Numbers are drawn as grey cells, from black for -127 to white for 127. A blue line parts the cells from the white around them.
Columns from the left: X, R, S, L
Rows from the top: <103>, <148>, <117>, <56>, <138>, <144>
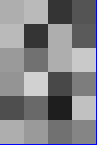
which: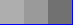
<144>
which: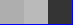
<103>
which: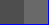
<138>

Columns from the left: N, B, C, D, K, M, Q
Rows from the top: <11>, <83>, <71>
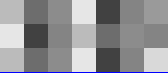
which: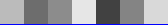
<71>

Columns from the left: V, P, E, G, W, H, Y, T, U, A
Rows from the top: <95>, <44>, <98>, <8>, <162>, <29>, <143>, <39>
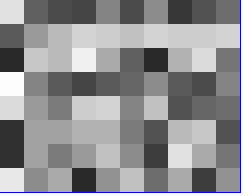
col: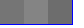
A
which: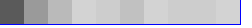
<44>
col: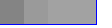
P

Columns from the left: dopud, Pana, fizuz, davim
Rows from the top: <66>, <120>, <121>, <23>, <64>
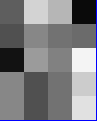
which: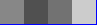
<23>
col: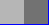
fizuz
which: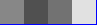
<64>
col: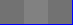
fizuz

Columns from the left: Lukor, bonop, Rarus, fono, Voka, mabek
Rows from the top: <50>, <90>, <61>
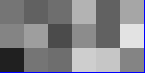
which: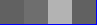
<50>
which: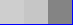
<61>
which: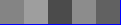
<90>
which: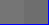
<61>
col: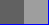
bonop

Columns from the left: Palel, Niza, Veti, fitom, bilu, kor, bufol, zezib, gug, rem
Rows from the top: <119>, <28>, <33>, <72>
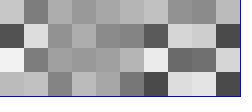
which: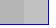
<119>
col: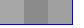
bilu

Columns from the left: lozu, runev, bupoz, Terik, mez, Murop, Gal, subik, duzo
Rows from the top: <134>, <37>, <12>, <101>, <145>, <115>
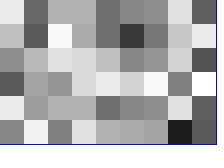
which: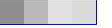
<12>
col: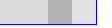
Terik
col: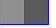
lozu
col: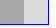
Terik

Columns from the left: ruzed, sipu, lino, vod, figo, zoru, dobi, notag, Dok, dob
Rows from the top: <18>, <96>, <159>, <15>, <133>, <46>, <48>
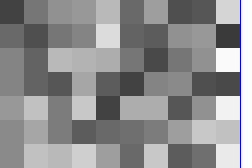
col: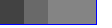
ruzed
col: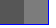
lino
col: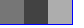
zoru
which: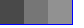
<159>
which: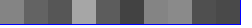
<15>

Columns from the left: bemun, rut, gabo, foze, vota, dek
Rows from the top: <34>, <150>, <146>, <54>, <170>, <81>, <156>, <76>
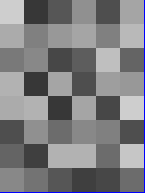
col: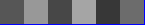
gabo
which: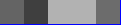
<156>
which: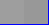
<54>
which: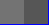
<76>
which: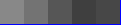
<76>
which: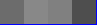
<81>
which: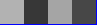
<170>

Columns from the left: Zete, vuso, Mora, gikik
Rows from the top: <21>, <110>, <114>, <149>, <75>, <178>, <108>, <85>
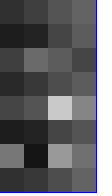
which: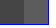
<110>
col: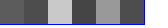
Mora
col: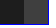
Zete
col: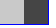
Mora
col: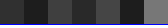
Zete

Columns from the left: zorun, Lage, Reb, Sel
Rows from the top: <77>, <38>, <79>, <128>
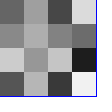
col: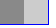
zorun
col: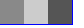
zorun

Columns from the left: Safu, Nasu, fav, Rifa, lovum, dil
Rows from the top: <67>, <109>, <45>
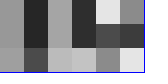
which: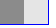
<45>
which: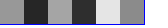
<67>
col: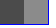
lovum

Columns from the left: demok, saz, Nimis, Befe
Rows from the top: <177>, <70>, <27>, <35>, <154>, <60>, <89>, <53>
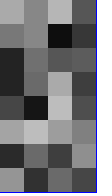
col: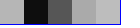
Nimis
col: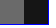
saz
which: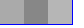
<177>
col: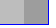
Nimis
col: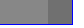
saz
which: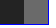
<35>

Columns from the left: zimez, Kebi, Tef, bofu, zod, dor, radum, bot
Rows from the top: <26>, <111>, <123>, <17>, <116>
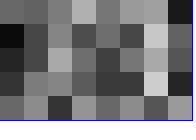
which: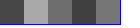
<123>
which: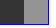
<116>

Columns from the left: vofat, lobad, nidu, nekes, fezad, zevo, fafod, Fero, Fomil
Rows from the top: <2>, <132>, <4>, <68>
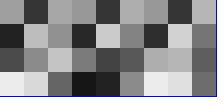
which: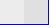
<68>
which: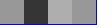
<2>

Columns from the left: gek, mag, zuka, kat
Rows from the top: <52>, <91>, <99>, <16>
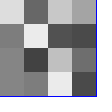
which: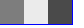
<16>
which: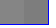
<16>
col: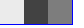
mag
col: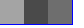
kat
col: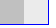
zuka
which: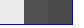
<91>

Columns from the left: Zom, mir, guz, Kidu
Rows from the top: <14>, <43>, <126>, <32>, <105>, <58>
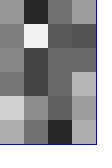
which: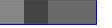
<126>
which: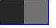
<14>

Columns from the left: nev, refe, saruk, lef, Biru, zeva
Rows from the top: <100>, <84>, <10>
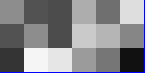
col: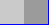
lef
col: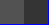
nev
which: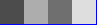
<100>
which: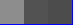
<100>
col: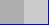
lef
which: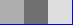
<100>
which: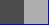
<100>

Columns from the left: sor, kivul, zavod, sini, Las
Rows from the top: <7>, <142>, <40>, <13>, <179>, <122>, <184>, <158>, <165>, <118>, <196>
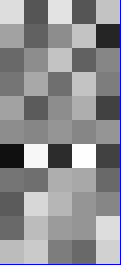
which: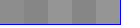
<122>
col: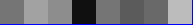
sor
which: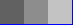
<142>
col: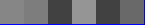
Las

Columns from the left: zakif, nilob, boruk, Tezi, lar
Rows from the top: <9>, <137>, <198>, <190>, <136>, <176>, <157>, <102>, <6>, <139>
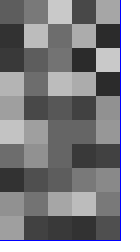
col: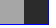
lar
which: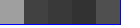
<139>
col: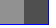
nilob
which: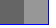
<176>

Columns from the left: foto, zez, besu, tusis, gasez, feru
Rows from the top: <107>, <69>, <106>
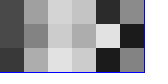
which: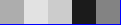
<106>
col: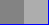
zez
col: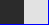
gasez
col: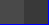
foto
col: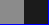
feru

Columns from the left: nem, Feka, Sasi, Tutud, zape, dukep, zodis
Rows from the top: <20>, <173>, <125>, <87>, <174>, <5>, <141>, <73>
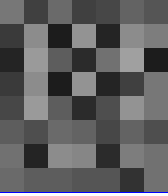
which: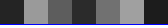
<125>
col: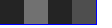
zape
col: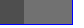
zodis
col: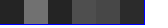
zape
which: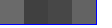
<20>

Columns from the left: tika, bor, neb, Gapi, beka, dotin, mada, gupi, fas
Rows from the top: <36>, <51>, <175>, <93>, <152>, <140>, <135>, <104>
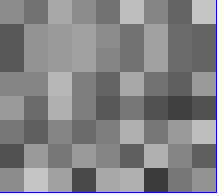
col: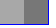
dotin
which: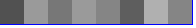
<135>
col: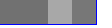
dotin
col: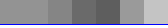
bor

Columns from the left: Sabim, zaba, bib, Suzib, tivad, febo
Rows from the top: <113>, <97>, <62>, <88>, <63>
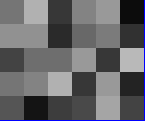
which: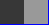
<88>
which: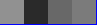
<97>
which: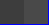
<63>
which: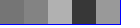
<88>
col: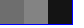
zaba

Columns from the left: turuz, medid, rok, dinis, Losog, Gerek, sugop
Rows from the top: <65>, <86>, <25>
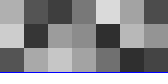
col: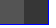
medid
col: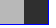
Gerek
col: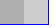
turuz

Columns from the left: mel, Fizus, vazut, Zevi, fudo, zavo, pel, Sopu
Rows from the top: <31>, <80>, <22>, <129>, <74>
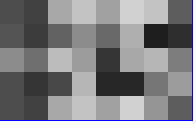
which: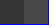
<129>
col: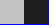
pel
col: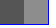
mel
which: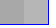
<22>
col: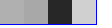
zavo
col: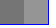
pel
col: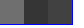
Fizus

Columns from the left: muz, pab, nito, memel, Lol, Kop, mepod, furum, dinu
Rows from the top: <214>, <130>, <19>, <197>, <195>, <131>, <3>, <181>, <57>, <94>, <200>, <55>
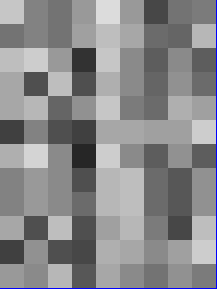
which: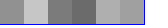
<195>
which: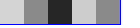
<3>
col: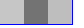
muz

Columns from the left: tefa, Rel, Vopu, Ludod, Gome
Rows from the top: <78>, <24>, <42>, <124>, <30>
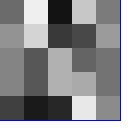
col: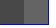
Ludod
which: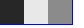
<30>
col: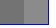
Gome
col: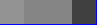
tefa
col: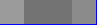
Gome

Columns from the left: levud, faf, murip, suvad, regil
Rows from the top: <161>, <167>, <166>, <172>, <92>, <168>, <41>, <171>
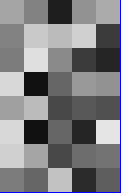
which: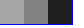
<161>
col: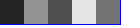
regil

